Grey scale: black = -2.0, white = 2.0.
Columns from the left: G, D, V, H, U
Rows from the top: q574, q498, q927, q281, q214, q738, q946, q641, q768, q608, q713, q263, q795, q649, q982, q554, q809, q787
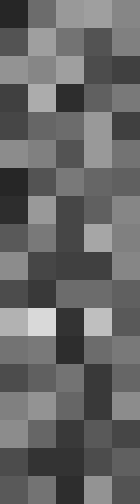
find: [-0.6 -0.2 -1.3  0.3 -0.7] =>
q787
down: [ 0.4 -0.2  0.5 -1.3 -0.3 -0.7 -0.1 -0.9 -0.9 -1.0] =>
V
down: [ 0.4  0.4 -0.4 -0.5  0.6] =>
H
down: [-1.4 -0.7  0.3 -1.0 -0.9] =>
G
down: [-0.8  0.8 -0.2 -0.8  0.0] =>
G
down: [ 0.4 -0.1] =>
D

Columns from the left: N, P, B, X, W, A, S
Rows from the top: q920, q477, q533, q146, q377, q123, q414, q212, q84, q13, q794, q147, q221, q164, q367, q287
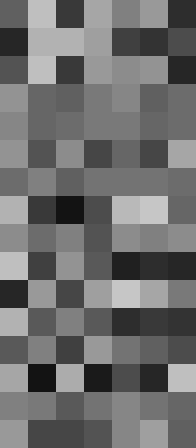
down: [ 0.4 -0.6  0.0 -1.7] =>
P
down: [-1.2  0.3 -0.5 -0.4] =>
A
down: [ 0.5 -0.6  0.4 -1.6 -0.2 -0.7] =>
X
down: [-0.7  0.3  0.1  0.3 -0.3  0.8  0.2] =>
N
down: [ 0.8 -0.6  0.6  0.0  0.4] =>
N
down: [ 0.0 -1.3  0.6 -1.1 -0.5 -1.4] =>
A

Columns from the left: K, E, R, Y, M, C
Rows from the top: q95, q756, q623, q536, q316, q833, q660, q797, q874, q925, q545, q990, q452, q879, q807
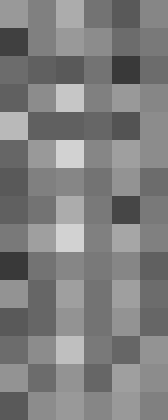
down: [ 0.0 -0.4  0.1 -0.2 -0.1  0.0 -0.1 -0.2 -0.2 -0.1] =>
Y
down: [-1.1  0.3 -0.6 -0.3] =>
K
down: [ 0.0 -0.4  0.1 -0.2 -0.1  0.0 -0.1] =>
Y
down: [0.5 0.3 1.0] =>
R
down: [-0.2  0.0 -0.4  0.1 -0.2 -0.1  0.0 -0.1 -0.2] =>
Y
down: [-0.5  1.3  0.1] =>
R
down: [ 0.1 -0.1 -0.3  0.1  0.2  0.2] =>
C

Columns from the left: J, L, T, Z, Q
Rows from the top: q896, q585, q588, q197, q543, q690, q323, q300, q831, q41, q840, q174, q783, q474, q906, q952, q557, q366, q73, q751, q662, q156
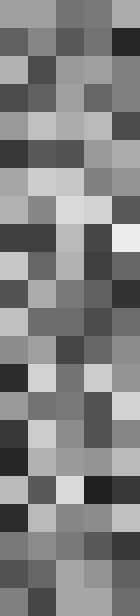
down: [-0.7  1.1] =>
T
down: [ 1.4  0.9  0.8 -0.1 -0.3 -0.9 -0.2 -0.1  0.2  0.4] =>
T
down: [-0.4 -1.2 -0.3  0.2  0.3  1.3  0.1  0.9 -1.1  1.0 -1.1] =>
Q

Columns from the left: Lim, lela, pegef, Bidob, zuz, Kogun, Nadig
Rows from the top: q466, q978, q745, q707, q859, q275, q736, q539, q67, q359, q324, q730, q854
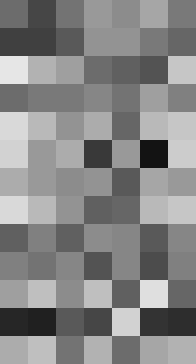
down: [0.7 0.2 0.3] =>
pegef
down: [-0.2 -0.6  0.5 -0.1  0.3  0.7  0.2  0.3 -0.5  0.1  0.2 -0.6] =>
pegef
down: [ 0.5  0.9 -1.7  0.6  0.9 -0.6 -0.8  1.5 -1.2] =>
Kogun

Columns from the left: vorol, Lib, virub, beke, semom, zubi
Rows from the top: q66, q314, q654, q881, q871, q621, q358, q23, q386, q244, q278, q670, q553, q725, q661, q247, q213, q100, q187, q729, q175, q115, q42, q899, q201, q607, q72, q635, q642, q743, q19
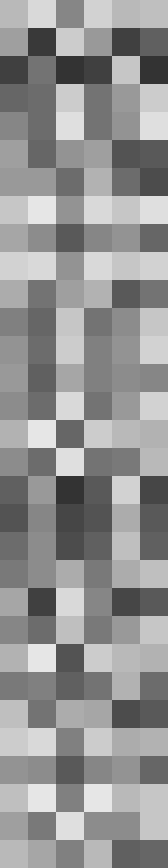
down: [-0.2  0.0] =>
beke
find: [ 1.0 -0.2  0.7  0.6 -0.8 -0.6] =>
q607
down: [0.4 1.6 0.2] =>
Lib
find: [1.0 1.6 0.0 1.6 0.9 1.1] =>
q642
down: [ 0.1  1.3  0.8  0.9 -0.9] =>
zubi
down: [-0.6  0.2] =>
semom
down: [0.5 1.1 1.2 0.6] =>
virub

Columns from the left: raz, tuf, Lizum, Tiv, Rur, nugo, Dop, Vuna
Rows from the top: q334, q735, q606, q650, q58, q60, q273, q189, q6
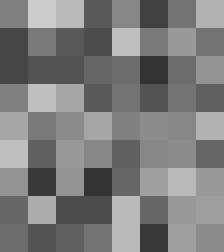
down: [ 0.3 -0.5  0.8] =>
Vuna
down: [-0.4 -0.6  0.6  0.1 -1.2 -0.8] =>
Tiv

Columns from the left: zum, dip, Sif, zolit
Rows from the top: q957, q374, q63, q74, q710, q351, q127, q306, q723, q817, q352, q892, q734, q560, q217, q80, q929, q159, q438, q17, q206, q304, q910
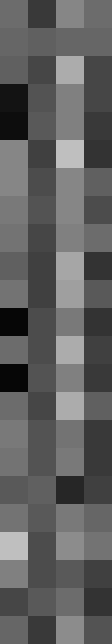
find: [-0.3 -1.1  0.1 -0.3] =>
q957
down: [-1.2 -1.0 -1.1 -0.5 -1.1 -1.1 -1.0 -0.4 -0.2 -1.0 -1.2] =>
zolit
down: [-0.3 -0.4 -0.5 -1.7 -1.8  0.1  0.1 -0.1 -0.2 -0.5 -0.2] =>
zum
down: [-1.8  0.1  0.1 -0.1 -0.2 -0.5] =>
zum
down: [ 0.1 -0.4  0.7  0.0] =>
Sif

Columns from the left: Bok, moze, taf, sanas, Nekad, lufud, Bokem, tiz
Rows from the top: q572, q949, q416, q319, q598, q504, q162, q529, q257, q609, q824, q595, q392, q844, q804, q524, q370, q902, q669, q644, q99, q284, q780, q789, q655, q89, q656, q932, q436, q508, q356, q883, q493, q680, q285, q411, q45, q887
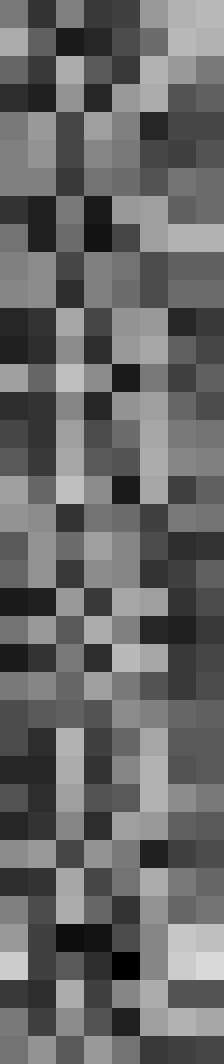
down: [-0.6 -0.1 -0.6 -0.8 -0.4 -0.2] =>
tiz
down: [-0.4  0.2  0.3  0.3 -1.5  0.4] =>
moze
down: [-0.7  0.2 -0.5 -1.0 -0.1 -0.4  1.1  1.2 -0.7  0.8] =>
Bokem
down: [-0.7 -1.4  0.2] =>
Bok
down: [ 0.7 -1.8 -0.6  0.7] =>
taf
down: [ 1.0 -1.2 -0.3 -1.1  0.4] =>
taf

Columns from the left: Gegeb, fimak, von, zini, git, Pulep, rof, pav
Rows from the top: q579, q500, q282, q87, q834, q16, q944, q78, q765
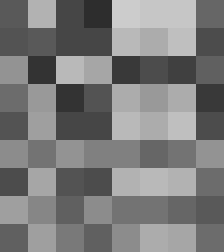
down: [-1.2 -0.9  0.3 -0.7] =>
von
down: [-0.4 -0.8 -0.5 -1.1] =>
pav
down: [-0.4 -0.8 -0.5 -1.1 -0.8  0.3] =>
pav
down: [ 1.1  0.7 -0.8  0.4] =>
Pulep
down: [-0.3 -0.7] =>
Gegeb
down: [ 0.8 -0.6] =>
fimak
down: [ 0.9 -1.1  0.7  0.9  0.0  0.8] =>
git

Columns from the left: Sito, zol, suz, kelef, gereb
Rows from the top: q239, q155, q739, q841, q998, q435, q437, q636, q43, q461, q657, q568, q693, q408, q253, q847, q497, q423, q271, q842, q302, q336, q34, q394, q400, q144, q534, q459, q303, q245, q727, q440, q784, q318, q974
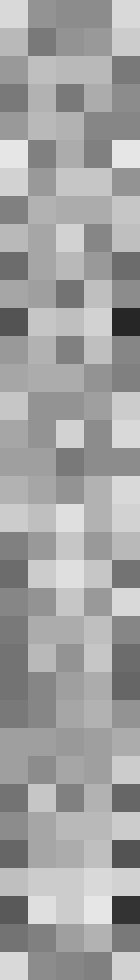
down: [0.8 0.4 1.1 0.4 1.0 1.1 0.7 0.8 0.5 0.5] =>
kelef
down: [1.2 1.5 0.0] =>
zol
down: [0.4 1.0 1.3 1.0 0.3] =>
kelef
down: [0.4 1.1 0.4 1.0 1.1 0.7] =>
kelef
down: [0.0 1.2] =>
gereb
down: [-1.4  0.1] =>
gereb
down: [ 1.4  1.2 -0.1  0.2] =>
gereb

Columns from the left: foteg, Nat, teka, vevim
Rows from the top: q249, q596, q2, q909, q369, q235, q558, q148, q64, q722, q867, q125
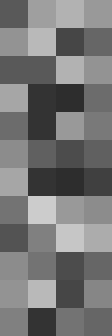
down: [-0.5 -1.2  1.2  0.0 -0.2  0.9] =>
Nat
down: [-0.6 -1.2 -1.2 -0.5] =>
Nat
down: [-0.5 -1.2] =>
Nat
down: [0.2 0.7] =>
vevim

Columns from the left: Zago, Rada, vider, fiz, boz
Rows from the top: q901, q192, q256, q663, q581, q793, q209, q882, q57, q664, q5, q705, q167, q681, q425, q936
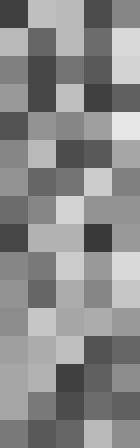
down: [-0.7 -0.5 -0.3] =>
fiz
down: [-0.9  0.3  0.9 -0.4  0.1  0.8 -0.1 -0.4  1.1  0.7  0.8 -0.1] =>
Rada
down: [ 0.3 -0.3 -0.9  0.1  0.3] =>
Zago
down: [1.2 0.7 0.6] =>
vider

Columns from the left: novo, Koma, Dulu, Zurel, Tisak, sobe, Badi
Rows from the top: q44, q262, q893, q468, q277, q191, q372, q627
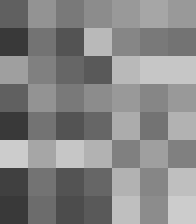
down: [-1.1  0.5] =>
novo
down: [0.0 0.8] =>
Tisak
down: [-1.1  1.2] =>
novo
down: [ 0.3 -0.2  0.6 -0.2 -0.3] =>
Koma

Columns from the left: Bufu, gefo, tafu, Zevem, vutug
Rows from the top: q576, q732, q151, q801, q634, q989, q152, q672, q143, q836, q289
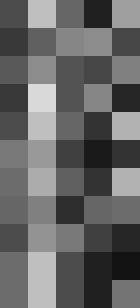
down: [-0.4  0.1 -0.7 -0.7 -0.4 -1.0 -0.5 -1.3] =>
tafu
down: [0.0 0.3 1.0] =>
gefo
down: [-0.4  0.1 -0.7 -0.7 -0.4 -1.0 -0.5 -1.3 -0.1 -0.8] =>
tafu

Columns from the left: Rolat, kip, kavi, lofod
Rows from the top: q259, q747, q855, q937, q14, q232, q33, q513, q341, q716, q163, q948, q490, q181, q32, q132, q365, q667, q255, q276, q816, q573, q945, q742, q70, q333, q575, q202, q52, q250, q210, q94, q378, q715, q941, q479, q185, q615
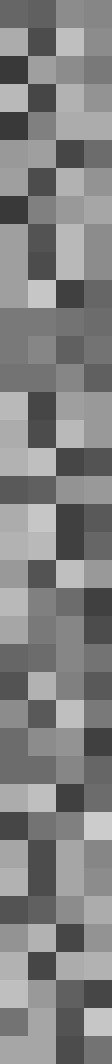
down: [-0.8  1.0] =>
kip
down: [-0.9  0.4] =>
kip
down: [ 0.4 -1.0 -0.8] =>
lofod
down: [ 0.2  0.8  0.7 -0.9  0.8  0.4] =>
kavi
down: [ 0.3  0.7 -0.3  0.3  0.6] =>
lofod

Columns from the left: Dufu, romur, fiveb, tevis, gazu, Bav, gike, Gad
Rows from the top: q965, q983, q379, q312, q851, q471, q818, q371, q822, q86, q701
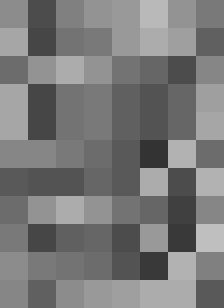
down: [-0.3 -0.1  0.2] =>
Dufu
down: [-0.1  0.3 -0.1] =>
tevis
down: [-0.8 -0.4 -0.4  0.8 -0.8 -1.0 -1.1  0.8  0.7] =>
gike
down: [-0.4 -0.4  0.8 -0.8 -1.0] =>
gike
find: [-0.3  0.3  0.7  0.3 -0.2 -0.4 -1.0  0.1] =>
q371
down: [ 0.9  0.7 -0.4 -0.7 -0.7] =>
Bav

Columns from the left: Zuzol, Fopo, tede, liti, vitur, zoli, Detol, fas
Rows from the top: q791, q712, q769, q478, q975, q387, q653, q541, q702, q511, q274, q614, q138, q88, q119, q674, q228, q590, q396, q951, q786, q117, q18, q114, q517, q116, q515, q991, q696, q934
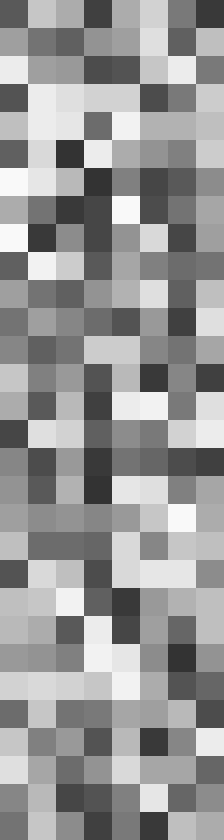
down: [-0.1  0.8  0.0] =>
Detol
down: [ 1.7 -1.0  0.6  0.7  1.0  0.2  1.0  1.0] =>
fas

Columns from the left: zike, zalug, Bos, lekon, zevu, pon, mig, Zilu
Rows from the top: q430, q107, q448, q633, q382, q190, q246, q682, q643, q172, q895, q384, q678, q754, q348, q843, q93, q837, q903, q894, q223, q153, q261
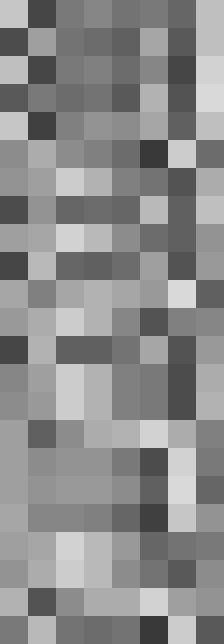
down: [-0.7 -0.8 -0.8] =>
mig
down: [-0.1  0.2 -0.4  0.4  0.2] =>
zevu
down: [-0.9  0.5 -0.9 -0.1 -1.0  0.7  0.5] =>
zalug
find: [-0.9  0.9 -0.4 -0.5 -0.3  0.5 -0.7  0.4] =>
q172

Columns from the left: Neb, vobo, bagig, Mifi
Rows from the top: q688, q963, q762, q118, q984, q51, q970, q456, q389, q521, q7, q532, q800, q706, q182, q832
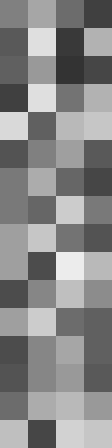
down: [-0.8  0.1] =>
vobo
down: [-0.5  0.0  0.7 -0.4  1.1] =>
vobo
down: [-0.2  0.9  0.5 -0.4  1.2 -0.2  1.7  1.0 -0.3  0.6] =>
bagig
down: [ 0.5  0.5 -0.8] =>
Neb
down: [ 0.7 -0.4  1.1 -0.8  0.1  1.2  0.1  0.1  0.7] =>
vobo
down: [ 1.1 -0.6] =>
Mifi

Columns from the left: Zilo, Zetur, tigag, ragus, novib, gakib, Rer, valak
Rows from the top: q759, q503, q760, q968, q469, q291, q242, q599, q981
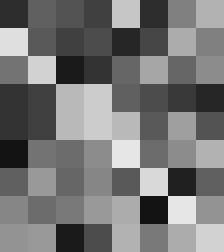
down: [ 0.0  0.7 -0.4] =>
Rer
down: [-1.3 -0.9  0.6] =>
gakib
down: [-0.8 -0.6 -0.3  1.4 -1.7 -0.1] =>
gakib

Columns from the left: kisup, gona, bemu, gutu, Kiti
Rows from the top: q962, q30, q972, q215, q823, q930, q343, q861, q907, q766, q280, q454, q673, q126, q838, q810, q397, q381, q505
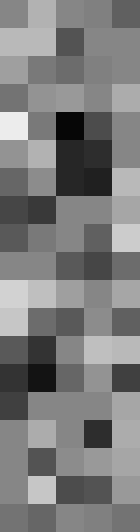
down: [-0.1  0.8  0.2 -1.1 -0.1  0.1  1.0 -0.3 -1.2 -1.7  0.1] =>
gona
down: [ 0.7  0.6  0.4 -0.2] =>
Kiti
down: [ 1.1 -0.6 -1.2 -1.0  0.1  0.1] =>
kisup
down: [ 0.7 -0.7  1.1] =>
gona
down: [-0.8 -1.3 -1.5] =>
gutu
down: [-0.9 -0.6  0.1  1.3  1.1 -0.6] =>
kisup
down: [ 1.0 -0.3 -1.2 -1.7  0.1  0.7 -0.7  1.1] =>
gona

